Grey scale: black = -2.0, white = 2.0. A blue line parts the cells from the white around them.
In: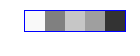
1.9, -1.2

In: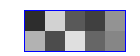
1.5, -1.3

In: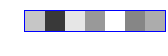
2.0, -1.1

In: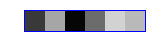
1.3, -1.9

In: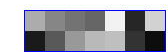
1.8, -1.8

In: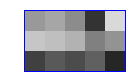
1.4, -1.4
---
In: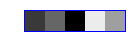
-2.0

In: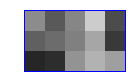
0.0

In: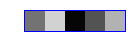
-1.9

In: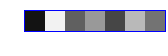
0.4

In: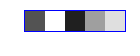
-1.5

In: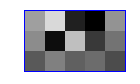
1.0

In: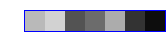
-0.3
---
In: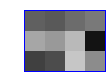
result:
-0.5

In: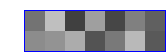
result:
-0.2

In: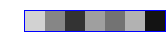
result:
1.3

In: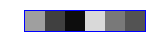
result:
0.5

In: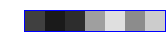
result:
-1.0

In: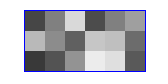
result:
-0.9

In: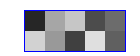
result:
-1.4
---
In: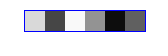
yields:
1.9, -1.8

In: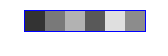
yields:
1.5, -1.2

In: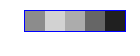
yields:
1.3, -1.5

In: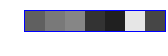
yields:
1.6, -1.5

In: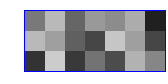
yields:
1.2, -1.5

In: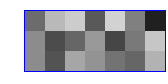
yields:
1.3, -1.5
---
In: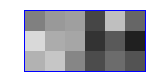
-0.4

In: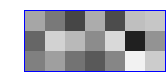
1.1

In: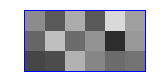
0.5

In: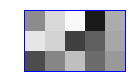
0.7

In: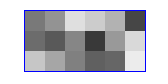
-0.9

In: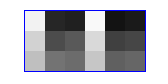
-1.6

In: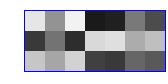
-0.8

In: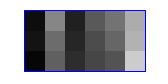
0.7

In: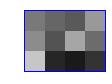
0.4

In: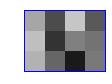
-0.6
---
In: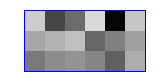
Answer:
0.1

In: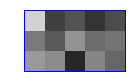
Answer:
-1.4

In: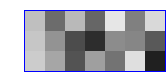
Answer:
-0.2

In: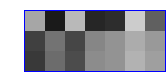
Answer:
0.3

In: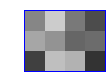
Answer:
1.0

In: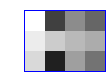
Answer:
-1.5

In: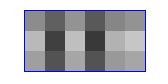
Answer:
-0.7

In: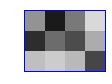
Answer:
1.2
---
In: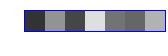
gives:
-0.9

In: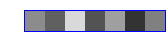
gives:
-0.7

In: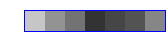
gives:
-0.9

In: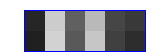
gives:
-1.4

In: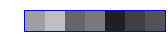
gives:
-1.0

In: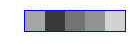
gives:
-0.2

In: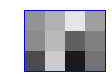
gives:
-0.8
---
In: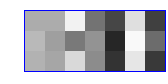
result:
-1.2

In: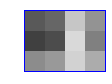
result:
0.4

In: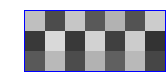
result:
-0.5

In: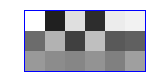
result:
0.3

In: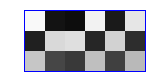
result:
1.0

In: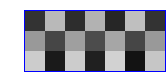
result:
1.3
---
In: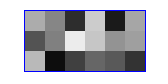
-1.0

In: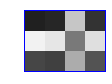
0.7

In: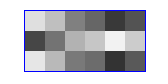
-0.1

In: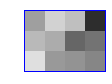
0.3

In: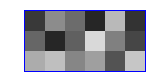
0.1

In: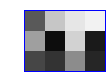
0.2

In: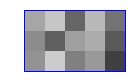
0.0

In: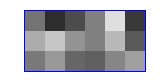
-0.4

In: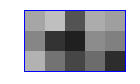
-0.9

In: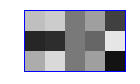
-0.1
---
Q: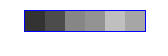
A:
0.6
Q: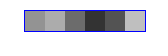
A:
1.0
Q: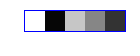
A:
-1.2
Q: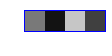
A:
-1.0
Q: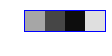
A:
1.5
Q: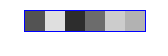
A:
0.8
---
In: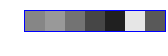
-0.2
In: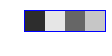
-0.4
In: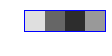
-1.3
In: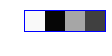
0.6
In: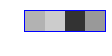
-1.2
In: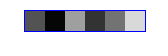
0.5
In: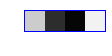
-1.9
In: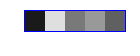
-0.1
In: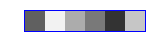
0.7
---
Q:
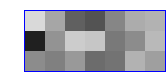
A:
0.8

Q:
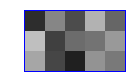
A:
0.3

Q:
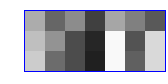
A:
-0.5

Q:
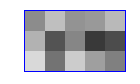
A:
0.5

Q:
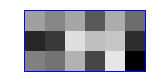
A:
1.6

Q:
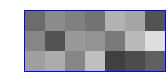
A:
-0.8

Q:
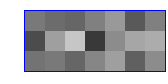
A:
-0.5

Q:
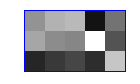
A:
-1.3

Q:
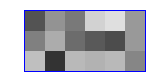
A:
0.9
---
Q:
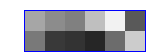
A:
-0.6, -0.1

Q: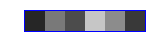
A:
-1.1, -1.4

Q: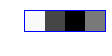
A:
-0.1, 1.9

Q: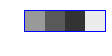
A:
1.7, 0.4

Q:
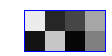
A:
0.6, -1.7

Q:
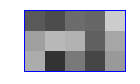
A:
1.2, 0.7

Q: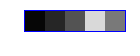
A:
-0.1, -1.9

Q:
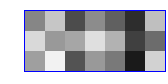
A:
1.0, 0.5

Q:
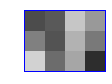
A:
0.4, 1.3
